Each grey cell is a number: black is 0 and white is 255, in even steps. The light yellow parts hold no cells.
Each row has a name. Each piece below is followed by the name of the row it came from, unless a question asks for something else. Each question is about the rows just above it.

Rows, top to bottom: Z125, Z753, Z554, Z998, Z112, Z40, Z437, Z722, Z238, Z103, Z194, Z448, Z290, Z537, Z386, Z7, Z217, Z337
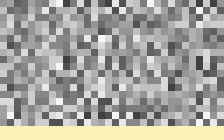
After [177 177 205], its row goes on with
[ 96 205 177 108 177 123 177  96 218 149 108 218 123 135  81 149 162 177
  81  96 149]
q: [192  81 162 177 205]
Z217

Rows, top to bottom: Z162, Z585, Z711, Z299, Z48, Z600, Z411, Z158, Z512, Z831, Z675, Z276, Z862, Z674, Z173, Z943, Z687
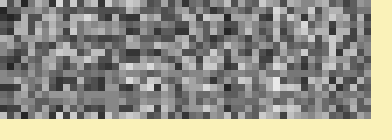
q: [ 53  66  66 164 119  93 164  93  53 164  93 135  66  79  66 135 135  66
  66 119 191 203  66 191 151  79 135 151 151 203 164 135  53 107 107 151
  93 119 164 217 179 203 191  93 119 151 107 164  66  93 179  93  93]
Z943
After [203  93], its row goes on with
[ 93 107 203  53 179 191  79 135]
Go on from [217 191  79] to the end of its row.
[107  53 119  79 191 203 107 179  93  79 119]

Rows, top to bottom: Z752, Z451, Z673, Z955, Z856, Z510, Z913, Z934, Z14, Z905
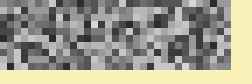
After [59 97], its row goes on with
[ 84 110  84 168]
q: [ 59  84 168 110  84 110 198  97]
Z934
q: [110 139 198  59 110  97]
Z752
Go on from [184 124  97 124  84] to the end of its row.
[184 153  59 198 198 198 110 213 139  84 110 153 139 139]
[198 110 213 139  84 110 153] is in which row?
Z905
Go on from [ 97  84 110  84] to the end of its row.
[168]
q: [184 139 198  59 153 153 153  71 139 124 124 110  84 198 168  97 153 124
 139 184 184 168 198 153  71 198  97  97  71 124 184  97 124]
Z14

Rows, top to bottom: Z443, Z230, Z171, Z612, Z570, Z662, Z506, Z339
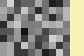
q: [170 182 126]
Z612
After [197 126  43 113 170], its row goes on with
[138 182]
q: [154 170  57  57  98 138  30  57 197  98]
Z339
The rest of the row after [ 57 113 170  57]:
[113]
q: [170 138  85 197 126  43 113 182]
Z171
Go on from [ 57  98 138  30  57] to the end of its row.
[197  98]
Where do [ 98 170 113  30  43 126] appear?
Z443

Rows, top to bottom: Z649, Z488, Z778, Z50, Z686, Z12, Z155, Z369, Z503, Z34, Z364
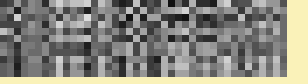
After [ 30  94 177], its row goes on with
[ 82 121  45 177  70 177  58  70 177 150 192 192 121 136 177 121 136 192
 150  58 192  82 177 107 177 107]
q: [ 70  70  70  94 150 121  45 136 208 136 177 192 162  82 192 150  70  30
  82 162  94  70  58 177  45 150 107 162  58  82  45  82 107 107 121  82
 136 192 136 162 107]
Z50
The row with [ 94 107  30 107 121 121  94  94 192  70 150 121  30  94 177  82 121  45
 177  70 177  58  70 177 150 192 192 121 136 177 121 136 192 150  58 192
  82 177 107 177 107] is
Z34
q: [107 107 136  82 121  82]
Z155
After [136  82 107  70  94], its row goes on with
[ 82  30 107 107  82 136 136 177  70 162  94 136 121 177 150 177  94 150
 162 150 107 107 136  82 121  82 107  94 136 121]
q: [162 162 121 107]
Z364
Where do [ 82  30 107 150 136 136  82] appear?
Z488

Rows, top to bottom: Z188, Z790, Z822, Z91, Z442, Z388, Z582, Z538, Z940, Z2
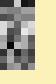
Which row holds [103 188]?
Z91
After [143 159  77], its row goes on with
[143]

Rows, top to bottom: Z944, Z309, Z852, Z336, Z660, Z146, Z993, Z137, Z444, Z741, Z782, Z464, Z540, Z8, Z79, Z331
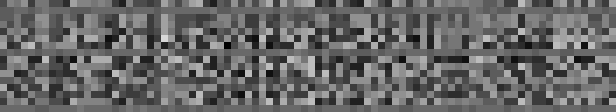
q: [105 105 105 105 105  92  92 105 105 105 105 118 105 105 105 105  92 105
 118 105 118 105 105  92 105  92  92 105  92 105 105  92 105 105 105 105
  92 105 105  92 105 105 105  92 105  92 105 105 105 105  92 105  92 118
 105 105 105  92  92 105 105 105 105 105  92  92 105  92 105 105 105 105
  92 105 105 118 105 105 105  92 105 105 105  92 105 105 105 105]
Z331
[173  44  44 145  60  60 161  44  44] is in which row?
Z782
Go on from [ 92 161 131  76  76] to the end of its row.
[ 92  60  92 118 118 131  76 131  60  60 145  60  76 118 131  76 118  60
 118 131  76  76  76 131 145 145  60 145  76  76 131  76  60 131  60 118
 118  92 118  76 118 118 145 118 118 131 145  44 118 131  92 118 145 131
 145 118 145  92  92 131  92]
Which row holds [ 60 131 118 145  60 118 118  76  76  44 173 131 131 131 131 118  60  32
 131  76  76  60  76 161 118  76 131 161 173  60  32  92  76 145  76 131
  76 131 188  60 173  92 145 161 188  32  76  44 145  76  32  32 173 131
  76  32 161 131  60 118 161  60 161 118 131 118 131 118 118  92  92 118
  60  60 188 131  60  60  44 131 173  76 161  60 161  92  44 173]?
Z79
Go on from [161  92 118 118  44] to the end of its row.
[ 92 131 188 145  60 105 161  32  92 145  60 118 173 161 173 145 173 118
 131 161 145]
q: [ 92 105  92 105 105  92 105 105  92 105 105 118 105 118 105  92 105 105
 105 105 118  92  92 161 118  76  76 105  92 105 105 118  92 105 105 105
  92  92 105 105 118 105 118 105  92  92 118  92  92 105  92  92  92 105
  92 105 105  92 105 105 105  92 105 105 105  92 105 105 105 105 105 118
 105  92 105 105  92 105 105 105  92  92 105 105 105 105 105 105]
Z137

